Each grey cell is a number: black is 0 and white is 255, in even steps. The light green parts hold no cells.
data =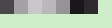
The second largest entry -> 185
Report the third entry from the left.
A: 200
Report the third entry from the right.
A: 148
